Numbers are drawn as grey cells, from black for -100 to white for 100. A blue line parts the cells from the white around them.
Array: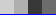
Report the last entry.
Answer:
-15
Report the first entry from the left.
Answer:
62
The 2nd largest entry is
37

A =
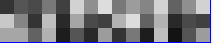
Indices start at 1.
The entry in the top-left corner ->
-59
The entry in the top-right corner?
65
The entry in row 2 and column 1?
57
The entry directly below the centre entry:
22
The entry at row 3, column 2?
30
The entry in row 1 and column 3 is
-42
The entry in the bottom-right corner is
22
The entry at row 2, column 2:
4
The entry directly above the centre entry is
73

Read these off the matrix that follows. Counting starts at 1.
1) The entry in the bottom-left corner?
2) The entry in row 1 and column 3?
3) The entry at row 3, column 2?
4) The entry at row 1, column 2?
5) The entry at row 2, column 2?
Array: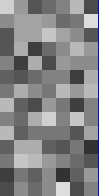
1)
-41
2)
-33
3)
28
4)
20
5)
28

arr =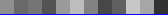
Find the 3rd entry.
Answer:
-8
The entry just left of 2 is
48
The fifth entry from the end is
-44
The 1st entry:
12

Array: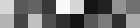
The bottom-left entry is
41
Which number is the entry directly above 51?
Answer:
-22
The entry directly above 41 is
68

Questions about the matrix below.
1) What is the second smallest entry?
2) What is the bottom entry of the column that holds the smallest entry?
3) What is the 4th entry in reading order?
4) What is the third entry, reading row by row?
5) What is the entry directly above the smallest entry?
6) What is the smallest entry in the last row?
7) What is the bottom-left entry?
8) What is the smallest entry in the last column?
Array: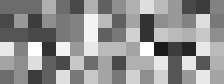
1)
-71
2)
64
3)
38
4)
-15
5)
56
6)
-53
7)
-15
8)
-6

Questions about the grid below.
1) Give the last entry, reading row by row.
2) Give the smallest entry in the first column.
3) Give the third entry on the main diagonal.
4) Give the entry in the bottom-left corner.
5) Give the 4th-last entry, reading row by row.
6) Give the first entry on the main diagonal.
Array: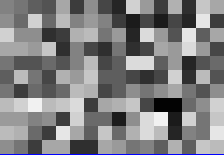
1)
47
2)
-26
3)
11
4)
11
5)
39
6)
2

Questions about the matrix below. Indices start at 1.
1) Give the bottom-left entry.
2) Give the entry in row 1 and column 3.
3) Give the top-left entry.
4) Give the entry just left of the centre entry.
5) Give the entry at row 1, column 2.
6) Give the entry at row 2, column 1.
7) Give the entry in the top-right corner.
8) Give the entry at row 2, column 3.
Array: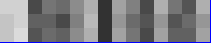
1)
54
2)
-43
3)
64
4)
45
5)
64
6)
54
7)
37
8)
-24
